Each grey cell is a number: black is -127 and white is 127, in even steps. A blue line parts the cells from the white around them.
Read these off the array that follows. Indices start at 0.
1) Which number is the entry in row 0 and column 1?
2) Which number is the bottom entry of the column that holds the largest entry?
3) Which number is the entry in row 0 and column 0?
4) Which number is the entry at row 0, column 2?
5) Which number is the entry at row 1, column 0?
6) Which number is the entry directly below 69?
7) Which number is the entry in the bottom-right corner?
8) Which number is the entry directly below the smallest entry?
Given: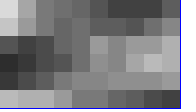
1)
38
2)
58
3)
90
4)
-6
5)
69
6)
-43
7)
-62
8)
-71

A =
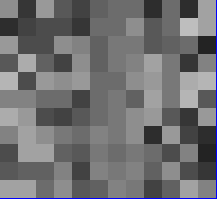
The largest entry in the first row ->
34
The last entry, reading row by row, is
2
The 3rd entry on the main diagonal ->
-51
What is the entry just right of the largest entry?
34
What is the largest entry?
62
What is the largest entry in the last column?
53
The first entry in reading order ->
14
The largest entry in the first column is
53
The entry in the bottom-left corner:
34
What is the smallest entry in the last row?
-61
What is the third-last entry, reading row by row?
-30
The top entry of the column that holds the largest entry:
-82
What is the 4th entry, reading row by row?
-39
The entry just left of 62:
-19
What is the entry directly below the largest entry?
-19
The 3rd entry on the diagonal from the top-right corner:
-30
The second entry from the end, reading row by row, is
34

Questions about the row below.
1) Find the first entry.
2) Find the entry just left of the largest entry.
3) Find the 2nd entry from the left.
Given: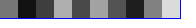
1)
-8
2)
2
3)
-109

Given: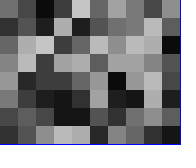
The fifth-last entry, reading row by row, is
-87
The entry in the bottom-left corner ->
-78
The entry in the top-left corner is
-15
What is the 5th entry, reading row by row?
69
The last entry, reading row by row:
-106
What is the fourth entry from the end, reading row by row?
4
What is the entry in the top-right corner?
14
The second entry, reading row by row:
-56
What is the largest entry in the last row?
58
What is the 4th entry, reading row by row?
-66
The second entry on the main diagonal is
-44
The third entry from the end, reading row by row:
-25
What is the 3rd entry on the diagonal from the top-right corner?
58
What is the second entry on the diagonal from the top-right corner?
58

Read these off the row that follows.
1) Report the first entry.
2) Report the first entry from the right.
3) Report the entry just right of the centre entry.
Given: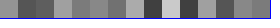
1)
20
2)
-4
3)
-63

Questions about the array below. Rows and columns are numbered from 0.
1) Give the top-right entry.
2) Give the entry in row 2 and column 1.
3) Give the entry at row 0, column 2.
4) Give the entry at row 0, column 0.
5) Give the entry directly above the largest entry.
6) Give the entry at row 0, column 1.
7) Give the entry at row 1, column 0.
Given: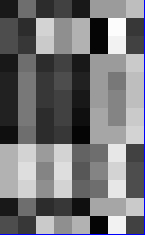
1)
62
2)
-72
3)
-83
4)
-103
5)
27
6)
-17
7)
-50
